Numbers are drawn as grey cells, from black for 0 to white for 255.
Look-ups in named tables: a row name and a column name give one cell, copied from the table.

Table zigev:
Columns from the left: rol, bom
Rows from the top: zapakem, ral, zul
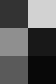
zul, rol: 90
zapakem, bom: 210
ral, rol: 143
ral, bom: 24
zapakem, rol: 51
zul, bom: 8

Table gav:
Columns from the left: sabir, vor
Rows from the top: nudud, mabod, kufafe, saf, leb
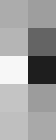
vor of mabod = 100
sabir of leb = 191
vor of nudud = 158
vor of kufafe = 30
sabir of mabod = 181
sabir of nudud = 172
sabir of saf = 196
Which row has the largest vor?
leb

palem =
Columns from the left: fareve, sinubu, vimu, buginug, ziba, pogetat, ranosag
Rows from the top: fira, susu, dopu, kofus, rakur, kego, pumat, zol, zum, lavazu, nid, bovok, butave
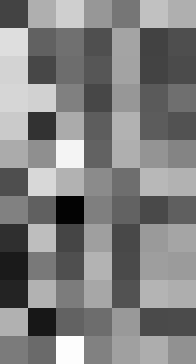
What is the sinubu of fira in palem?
175
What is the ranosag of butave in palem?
145
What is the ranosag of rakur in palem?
82
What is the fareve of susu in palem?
222
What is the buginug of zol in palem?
127
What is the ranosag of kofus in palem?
111
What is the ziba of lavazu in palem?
74
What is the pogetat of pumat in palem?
184
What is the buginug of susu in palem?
79
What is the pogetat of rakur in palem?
92
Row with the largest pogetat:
fira

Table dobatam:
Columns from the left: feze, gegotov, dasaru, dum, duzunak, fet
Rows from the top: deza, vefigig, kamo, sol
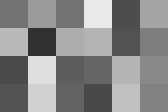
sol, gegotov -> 208
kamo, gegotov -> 223
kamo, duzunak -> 180
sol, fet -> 130
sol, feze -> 83
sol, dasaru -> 98
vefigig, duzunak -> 82
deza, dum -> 233

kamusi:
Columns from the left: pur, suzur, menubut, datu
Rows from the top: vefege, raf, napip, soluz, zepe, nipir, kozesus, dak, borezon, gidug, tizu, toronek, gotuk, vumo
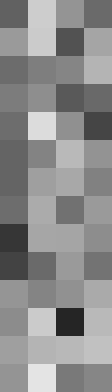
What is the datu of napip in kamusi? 180
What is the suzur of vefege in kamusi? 205
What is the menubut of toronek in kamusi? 37
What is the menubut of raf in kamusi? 82
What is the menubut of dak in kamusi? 113
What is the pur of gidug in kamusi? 67

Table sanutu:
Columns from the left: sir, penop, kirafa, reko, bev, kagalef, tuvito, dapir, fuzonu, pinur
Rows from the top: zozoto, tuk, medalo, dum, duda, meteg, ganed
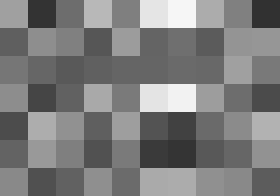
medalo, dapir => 104
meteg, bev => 122
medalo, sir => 118
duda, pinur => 178
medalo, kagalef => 101
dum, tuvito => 242
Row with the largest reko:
zozoto

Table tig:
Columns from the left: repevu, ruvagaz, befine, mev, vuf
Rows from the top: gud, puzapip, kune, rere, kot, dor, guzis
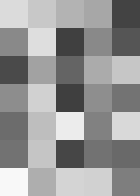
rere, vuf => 115
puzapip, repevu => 137
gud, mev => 167
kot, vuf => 217
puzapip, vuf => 85
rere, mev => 142
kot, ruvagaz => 190
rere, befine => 63
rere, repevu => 141
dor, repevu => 114
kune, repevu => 74
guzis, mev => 209
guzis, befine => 212
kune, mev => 171
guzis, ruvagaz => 174
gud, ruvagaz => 200

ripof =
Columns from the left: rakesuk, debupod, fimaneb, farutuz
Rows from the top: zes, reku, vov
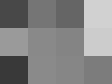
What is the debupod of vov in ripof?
138
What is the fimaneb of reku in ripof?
132
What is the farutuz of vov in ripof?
124
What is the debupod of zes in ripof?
117
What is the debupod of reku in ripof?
137
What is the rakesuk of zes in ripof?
72
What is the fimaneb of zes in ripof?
101

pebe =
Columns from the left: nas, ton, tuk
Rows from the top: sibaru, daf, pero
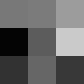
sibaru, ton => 123
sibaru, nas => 120
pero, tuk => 56
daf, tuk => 202
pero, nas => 50
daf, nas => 4
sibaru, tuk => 156
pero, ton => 102
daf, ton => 92

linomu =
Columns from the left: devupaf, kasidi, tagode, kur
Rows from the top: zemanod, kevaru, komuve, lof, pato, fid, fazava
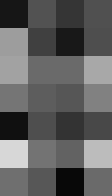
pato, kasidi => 78
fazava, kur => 106
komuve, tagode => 106
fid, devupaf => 215
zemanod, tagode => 53
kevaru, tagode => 24
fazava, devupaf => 111
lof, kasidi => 93
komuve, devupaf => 162
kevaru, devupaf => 157
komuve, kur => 168
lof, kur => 129
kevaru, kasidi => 64
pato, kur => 72
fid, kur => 188
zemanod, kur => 80

